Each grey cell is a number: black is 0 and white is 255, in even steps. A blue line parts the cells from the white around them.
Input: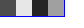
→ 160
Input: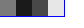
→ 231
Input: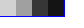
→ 20
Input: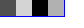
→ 177
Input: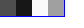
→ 160
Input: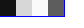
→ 93
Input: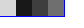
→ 111
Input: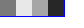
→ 39
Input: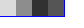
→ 85
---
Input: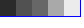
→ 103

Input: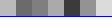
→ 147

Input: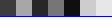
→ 118

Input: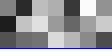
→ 146

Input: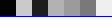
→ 155

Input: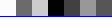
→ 107

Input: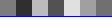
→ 124

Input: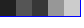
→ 85

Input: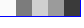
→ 155

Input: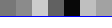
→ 139
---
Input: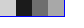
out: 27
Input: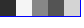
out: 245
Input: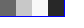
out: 200
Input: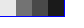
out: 115
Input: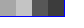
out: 196
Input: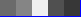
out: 133
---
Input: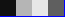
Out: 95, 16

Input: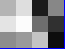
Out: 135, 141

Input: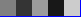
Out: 204, 128

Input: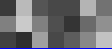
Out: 114, 65

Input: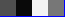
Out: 119, 79

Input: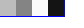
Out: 20, 188
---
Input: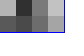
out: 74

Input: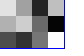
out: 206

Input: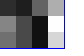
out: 73

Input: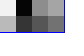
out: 53

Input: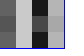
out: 202

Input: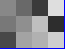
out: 143

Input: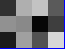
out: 137
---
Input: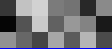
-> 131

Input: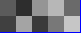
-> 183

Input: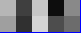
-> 13

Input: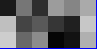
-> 32

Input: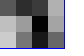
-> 3

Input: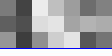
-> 179

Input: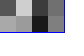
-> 60

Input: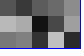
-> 72

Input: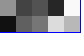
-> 38
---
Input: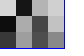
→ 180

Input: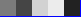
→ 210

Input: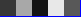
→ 19

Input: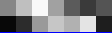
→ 249

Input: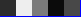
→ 123

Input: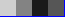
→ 26

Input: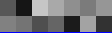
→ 198

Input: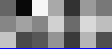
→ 246

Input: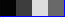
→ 221

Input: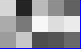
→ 186
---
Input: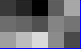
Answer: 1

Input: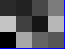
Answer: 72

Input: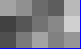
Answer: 107

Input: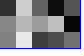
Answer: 98

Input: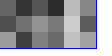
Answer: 85

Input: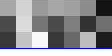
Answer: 154

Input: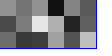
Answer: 146

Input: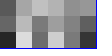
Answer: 192
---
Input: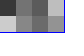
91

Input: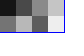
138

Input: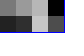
183

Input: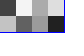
171

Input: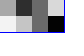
106

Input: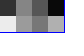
86
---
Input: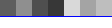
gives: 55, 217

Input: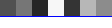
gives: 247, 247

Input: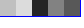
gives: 37, 220

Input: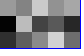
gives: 67, 210

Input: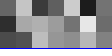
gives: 156, 231

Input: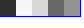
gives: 217, 247

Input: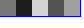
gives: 211, 211

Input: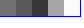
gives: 54, 251
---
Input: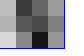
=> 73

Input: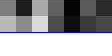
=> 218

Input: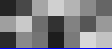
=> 109

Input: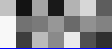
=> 122

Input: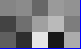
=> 160

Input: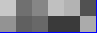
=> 104

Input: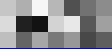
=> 18

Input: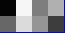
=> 149
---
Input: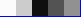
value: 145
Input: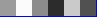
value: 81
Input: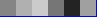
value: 160
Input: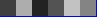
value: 132
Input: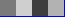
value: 178
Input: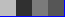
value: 86
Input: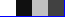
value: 65
